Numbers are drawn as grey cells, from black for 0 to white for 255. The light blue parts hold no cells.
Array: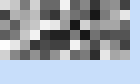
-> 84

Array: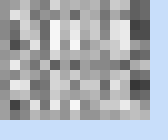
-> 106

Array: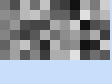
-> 60

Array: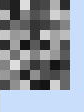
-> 52

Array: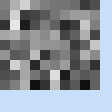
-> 50

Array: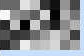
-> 177

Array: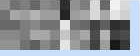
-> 55

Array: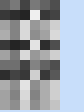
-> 207

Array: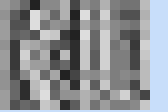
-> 187
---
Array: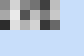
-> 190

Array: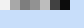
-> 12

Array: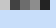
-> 35

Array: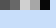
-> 7

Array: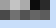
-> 42

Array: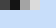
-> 219
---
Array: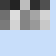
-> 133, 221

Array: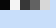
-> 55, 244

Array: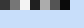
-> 32, 243

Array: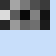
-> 8, 219

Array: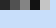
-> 132, 197

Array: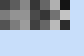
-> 74, 196

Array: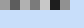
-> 123, 200

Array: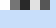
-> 41, 254

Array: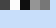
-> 15, 252
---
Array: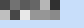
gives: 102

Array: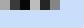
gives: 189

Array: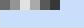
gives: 170

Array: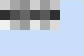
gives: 207

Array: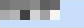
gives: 138

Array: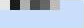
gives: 73

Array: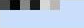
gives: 26
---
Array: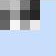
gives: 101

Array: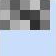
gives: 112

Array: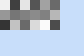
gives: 52

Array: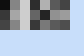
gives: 68

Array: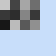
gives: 23

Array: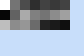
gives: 190

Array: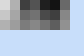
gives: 177

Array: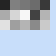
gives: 225

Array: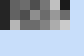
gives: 37
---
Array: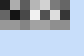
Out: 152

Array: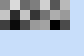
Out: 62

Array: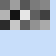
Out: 43

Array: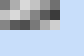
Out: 133

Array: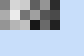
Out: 149

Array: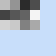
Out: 211

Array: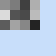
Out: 92

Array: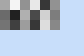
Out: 116
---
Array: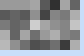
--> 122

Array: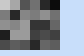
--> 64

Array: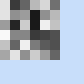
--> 80

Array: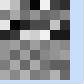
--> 96

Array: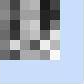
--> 182
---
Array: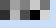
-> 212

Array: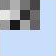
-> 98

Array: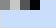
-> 3

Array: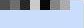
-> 171

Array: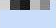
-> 137

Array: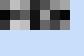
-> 133

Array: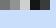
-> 59

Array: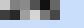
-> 71
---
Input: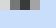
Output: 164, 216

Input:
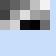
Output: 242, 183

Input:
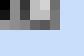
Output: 111, 150

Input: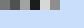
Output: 142, 119

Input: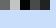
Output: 34, 104

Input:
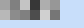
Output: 151, 184

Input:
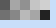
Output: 208, 113

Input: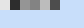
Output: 77, 229

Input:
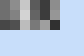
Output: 141, 71
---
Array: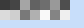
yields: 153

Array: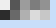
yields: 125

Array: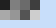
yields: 107

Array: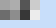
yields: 85

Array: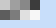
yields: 136

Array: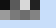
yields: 216

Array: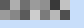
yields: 57

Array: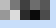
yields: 109
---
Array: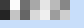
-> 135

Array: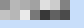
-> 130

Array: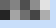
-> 226

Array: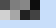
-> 13

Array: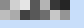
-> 37

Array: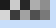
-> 142

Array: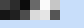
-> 198

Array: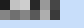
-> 70
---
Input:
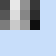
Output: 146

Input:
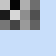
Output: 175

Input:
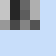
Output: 103

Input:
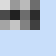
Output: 186

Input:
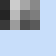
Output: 166

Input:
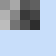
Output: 86

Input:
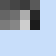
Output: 59

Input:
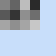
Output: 189
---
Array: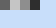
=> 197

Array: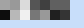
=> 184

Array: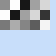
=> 172

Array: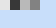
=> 56

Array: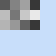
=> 152

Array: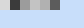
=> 59

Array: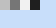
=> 118
